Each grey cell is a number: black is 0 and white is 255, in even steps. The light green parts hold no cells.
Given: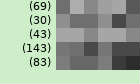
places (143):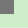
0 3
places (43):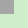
0 1 3 4
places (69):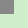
2
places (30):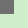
1 2 5
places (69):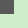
5

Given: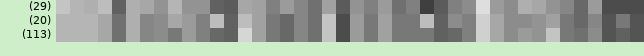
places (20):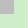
11 13 26
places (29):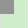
7 9 10 21 35
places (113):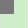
8 15 22 24 25 26 36
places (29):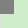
15 22 25 28

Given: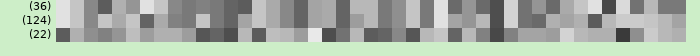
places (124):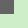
6 12 17 20
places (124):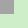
13 18 28 36 44
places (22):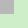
13 16 21 26 29 37 43
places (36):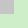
1 7 14 25 37
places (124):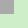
4 7 15 19
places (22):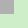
1 7 8 38 39 44
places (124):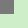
9 11 23 26

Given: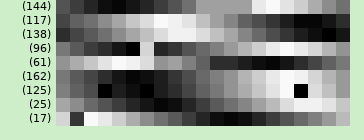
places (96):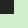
7
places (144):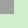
10 11 12 13
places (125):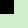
3 6 17
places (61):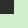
11 12 17

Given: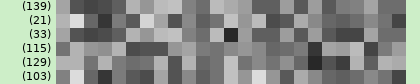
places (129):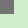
2 6 11 13 15
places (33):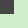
2 20 21
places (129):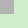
0 1 3 7 9 21 23

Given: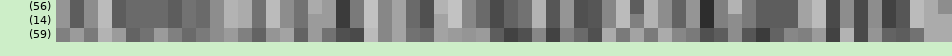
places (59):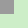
1 4 7 12 18 28 30 54
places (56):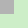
12 27 34 42 48

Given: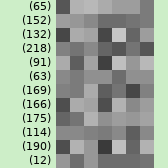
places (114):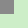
0 1 4 6
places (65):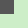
0
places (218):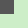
4 6
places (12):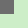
1 3 4 5
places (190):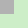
1 6
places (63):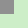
2 3 5 6

